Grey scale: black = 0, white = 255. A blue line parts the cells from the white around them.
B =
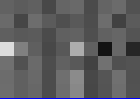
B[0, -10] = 98
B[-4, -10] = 220
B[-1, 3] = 76
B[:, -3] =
[100, 109, 97, 19, 113, 85, 84]
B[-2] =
[108, 96, 105, 76, 111, 139, 72, 85, 112, 81]
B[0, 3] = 72
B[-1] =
[109, 96, 103, 76, 109, 136, 71, 84, 110, 82]
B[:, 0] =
[98, 106, 95, 220, 112, 108, 109]
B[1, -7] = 91
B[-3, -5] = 89
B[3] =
[220, 128, 95, 72, 88, 173, 96, 19, 103, 38]
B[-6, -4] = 77
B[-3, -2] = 80
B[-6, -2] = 65
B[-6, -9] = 70
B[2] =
[95, 89, 91, 75, 96, 98, 79, 97, 102, 84]
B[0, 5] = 105
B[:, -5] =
[105, 89, 98, 173, 89, 139, 136]
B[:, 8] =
[107, 65, 102, 103, 80, 112, 110]

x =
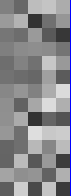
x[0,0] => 128
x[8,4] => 83
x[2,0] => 118
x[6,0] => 135
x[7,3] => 220
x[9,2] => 222
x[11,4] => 61
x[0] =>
[128, 103, 189, 196, 172]
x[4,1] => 130
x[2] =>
[118, 109, 154, 89, 55]
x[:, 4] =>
[172, 150, 55, 116, 153, 91, 219, 175, 83, 204, 187, 61, 176, 59]
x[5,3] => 160
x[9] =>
[151, 111, 222, 200, 204]
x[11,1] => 187
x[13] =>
[93, 206, 73, 196, 59]
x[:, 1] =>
[103, 179, 109, 139, 130, 108, 149, 98, 171, 111, 111, 187, 143, 206]
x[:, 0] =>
[128, 154, 118, 127, 110, 114, 135, 143, 144, 151, 101, 100, 164, 93]
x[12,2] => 148

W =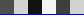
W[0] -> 78
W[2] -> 18
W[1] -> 211

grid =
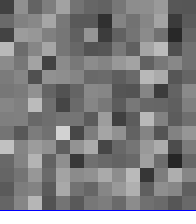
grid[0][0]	65
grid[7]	[134, 128, 187, 111, 69, 106, 134, 120, 92, 120, 103, 102, 95, 128]
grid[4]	[139, 119, 163, 66, 139, 120, 140, 132, 152, 163, 97, 120, 136, 113]
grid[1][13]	91
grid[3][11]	187
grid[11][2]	180
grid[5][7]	107
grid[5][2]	80
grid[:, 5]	[115, 89, 96, 103, 120, 133, 100, 106, 117, 71, 147, 56, 139, 114, 89]
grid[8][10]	185
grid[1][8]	132
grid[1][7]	48
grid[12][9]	186
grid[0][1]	144
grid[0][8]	119
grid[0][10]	142
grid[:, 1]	[144, 129, 156, 108, 119, 134, 123, 128, 128, 88, 133, 131, 116, 125, 134]
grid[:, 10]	[142, 134, 139, 165, 97, 184, 133, 103, 185, 132, 153, 159, 54, 95, 112]
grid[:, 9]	[141, 114, 116, 96, 163, 106, 83, 120, 92, 98, 117, 105, 186, 176, 140]
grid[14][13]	105
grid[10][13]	124
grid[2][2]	151
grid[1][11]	164
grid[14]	[101, 134, 182, 82, 116, 89, 119, 125, 106, 140, 112, 106, 86, 105]
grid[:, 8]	[119, 132, 97, 121, 152, 94, 85, 92, 64, 145, 104, 99, 141, 153, 106]
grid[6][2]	145
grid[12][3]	106
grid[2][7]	60
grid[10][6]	170
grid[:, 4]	[162, 120, 118, 118, 139, 142, 82, 69, 117, 210, 94, 143, 163, 169, 116]

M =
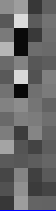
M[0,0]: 142
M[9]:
[125, 61, 133, 99]
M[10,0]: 164
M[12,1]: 132
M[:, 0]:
[142, 88, 122, 182, 106, 89, 114, 130, 105, 125, 164, 90, 70, 81, 55]
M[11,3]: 102
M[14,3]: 99
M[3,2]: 109
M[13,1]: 144
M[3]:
[182, 10, 109, 106]
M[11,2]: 93
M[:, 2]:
[55, 91, 57, 109, 87, 82, 112, 117, 124, 133, 67, 93, 64, 59, 100]
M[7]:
[130, 141, 117, 99]
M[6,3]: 123
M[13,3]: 68
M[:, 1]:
[158, 220, 10, 10, 131, 216, 8, 141, 128, 61, 84, 87, 132, 144, 157]

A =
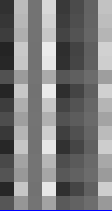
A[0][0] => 49
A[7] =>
[61, 175, 115, 199, 68, 83, 102, 181]
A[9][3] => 206
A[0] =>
[49, 187, 115, 216, 57, 75, 99, 194]
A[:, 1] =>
[187, 183, 175, 201, 198, 155, 200, 175, 159, 181, 197, 163, 152, 198, 150]
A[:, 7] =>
[194, 189, 181, 209, 206, 158, 208, 181, 163, 187, 205, 168, 155, 206, 153]
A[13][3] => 231
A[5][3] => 170
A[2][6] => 102
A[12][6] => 108
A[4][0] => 39
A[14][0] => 86
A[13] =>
[39, 198, 114, 231, 48, 69, 96, 206]
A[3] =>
[36, 201, 114, 235, 46, 67, 95, 209]
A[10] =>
[39, 197, 114, 230, 49, 69, 96, 205]
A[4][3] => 230
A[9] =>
[56, 181, 115, 206, 63, 80, 101, 187]
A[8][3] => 176
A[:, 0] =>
[49, 54, 61, 36, 39, 81, 37, 61, 77, 56, 39, 73, 84, 39, 86]
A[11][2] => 116
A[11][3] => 182
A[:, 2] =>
[115, 115, 115, 114, 114, 116, 114, 115, 116, 115, 114, 116, 116, 114, 116]
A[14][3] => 163
